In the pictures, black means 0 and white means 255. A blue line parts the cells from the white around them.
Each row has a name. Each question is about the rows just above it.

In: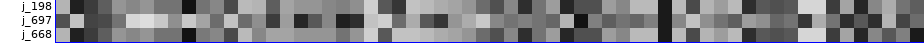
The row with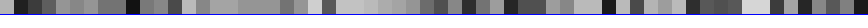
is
j_668
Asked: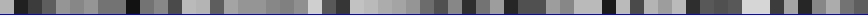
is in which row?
j_198
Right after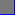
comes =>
[135]
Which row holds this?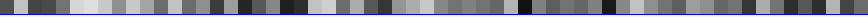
j_697

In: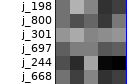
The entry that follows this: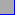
[133]
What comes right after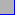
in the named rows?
[133]
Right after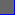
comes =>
[56]

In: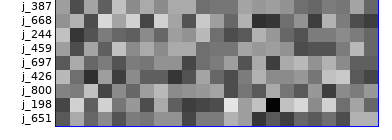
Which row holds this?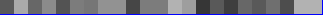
j_651
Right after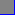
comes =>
[124]

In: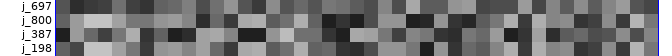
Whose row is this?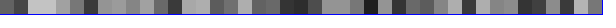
j_198
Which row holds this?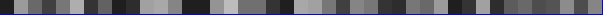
j_387
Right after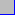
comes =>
[112]
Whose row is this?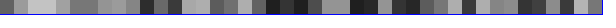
j_800
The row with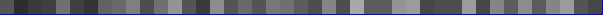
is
j_697
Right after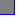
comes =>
[77]

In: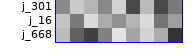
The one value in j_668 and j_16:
[172]
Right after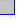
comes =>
[122]

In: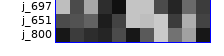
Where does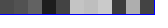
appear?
j_651

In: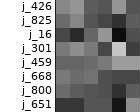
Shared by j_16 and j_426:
[149]
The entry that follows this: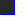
[101]
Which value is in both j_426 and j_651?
[85]
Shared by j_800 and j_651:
[85]
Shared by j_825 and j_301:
[71]

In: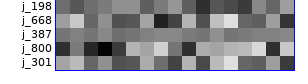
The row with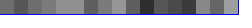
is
j_198
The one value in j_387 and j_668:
[144]
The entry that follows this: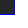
[4]
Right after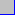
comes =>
[223]
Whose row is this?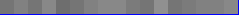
j_387

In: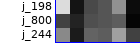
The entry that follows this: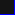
[73]
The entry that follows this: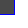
[85]
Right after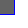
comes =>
[93]
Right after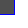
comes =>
[85]
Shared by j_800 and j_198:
[85]

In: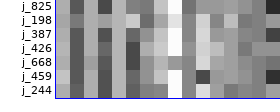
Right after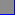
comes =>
[128]
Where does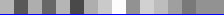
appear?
j_426
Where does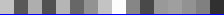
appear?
j_459
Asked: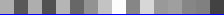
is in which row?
j_387

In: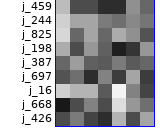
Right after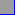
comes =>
[96]
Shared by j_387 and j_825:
[103]
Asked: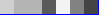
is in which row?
j_16
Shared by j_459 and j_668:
[76]
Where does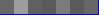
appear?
j_387

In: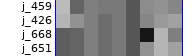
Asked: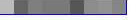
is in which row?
j_459
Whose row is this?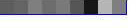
j_668
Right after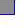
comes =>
[146]
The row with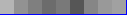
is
j_426

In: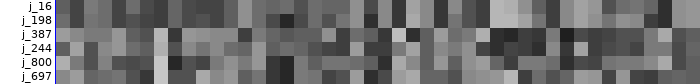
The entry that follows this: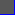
[95]
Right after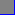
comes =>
[81]

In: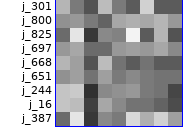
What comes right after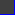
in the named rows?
[167]
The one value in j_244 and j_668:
[115]
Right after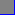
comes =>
[243]

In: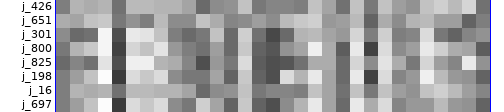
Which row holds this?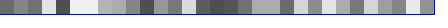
j_825
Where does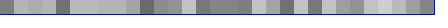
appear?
j_16
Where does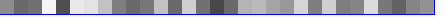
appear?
j_301
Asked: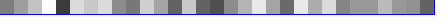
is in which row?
j_697

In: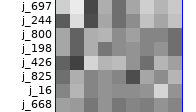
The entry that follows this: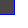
[174]
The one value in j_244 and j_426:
[111]
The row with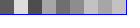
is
j_244
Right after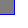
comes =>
[147]
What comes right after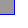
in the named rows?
[119]
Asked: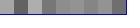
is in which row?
j_198
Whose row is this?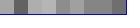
j_800

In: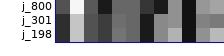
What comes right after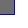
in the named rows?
[103]
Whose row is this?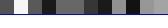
j_800
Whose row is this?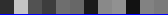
j_301

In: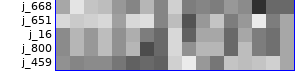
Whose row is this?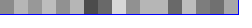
j_800
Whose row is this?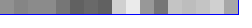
j_459
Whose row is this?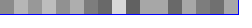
j_16
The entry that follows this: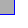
[125]
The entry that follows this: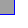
[216]

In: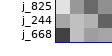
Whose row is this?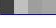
j_668
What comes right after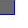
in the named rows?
[144]

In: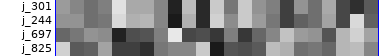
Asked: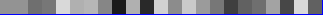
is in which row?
j_244
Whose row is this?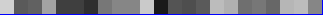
j_825
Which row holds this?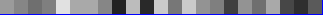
j_301

